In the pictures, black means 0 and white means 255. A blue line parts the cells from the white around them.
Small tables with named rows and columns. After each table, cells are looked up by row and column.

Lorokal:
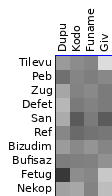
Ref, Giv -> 119
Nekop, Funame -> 131
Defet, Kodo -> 122
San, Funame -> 123
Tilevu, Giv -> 220
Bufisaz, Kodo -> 127
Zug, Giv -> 123
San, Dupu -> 171
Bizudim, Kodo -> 137
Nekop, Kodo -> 167
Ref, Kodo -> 106
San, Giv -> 91
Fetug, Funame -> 135
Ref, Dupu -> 135
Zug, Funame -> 137
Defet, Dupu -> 183
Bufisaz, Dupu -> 125

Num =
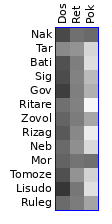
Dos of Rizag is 89
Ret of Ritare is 129
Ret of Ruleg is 124
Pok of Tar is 214
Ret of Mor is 116
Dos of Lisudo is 54
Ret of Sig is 130

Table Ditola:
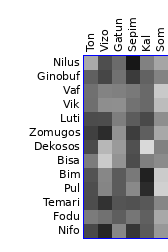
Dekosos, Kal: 217
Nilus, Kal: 129
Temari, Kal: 88
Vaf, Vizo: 131
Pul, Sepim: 137
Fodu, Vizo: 113
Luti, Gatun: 126
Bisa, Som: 139
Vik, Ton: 111
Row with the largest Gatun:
Dekosos

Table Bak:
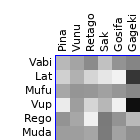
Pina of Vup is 235
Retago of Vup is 213
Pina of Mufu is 167
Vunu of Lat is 177
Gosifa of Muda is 162
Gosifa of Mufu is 150
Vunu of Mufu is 149
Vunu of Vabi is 164
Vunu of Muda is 158
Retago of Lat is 213
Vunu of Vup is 158
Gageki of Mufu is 136
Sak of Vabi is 193
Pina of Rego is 147
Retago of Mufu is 151
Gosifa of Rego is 147
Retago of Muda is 166
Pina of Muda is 157
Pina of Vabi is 184

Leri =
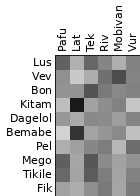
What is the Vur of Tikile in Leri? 131
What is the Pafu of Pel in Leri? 174
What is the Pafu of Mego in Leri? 95
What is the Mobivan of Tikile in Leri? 164
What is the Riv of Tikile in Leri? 126
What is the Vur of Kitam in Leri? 198
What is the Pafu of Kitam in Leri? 190
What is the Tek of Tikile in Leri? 92
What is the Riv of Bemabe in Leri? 150
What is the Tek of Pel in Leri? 135
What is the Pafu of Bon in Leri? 147
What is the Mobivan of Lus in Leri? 175
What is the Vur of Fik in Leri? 122
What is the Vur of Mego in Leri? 147
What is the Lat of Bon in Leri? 147
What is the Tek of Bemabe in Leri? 164
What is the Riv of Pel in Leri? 125
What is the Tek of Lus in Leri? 103
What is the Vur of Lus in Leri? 130

